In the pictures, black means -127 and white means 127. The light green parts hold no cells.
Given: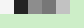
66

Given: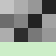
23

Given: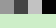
-123

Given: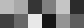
-33

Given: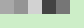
-9

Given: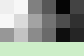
-90

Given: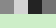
-13

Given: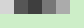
43

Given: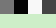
-59

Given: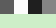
4
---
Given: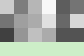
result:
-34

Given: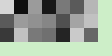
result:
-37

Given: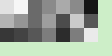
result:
10

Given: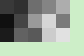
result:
4

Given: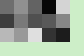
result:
-121

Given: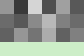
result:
32

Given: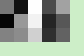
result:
-51

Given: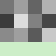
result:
-27

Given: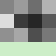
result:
-17

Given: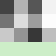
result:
-41
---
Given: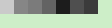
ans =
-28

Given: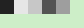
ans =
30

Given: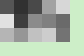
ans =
11

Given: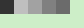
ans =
0

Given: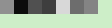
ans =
-18

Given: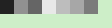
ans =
17
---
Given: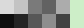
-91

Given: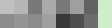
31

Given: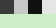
-68

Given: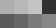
-36

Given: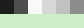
121

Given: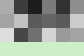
-15
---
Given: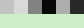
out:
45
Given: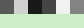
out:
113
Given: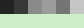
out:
-10
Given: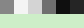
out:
-112
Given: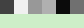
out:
-116
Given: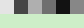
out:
-109
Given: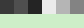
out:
53
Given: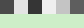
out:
68
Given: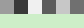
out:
71
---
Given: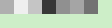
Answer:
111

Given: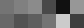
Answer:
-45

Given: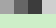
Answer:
-25

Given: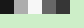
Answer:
45

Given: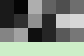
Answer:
34

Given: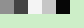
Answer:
-60

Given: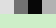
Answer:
-14

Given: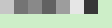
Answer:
-11

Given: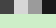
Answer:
86

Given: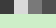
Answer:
89
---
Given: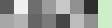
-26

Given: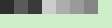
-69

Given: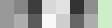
-36

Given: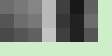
-30

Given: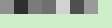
-4

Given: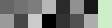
75

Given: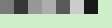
24
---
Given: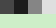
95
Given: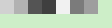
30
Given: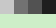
-97
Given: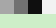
114
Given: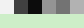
50
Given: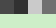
-15
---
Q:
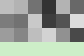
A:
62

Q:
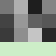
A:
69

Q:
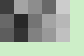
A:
1

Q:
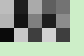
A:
-65

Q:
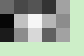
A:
88

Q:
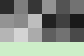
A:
43
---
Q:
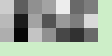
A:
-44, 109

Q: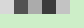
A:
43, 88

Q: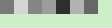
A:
28, 85

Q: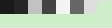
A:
-60, 116

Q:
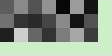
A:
-57, 78

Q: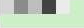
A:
62, 107

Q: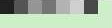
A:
-10, 79

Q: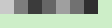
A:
-25, 73
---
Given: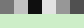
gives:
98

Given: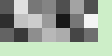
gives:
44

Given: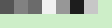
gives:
23

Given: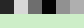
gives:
-123

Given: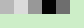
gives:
24

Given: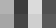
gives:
-57

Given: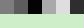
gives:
41

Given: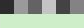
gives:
68
